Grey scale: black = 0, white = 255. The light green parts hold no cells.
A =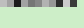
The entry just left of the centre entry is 118
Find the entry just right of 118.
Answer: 134
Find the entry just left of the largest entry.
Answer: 44

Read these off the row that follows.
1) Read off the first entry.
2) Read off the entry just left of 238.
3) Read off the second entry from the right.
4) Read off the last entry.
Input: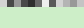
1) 211
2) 104
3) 152
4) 196

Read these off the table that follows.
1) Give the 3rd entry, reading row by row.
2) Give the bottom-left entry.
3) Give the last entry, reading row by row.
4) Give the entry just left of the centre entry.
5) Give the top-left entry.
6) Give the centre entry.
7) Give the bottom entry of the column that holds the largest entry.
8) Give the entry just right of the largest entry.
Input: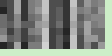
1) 164
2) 37
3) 152
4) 164
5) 64
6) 78
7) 209
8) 64

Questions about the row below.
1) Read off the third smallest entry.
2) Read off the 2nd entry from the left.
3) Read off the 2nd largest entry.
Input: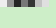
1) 120
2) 148
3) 223
